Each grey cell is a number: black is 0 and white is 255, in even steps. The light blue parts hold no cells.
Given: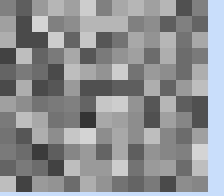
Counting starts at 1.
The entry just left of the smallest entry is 122
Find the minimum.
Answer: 52
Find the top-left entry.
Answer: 128
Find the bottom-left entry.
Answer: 190
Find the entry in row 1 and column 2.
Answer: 94
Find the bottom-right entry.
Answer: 134
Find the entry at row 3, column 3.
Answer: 74
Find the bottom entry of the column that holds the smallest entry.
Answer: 174
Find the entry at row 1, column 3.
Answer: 154
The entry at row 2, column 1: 160
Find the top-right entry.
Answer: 128
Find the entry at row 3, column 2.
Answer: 74
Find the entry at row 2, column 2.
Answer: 74
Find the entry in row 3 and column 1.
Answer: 174
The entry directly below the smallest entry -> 212
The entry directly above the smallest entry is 100

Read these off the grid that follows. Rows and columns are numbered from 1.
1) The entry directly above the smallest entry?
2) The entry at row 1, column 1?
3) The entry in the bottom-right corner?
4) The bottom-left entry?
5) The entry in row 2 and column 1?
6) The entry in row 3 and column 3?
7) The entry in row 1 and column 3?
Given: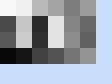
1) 89
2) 248
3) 148
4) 7
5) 75
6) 49
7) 185

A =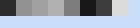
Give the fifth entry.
125
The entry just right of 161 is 176
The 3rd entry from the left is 161

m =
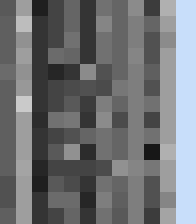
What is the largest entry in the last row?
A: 164
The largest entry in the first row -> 176
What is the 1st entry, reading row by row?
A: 89
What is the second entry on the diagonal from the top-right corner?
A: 101
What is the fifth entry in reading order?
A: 101
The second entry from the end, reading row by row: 60
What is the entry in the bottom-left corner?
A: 95
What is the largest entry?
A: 202
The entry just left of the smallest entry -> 126
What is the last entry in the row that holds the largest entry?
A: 158
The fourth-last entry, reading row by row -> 89
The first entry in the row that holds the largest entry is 95
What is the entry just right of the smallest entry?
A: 176
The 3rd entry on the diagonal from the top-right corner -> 126
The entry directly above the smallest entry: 113
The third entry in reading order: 31
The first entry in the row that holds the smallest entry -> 95
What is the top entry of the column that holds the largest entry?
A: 158
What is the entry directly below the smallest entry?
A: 119

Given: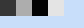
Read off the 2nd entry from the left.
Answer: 173
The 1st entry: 54

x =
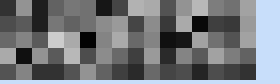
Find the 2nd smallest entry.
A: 9
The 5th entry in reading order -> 119
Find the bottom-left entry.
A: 83
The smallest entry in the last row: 36
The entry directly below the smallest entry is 77
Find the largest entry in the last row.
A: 147
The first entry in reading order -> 50
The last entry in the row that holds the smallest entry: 162
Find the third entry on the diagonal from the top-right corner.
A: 113
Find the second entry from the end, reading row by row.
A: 63
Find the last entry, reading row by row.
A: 50
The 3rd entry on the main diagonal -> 90
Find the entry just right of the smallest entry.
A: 132
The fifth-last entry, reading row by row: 77
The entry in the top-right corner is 162
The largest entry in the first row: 184
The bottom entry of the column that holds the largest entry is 50
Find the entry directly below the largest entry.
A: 90
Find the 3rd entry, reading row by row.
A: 30
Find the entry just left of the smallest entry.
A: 170

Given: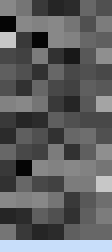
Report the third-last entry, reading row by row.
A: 95
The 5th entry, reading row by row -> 43
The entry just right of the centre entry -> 80
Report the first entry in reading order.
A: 136
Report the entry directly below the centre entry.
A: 49
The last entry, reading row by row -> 103
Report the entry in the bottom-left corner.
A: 117
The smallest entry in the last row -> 37
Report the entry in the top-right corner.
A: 80
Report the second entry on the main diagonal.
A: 136
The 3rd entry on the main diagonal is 5
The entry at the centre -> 95
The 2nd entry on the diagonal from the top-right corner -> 80
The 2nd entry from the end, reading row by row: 103
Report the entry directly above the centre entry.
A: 57
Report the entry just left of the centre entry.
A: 43
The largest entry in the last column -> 199
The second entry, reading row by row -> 117
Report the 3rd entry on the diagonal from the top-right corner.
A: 130
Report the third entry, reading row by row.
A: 57
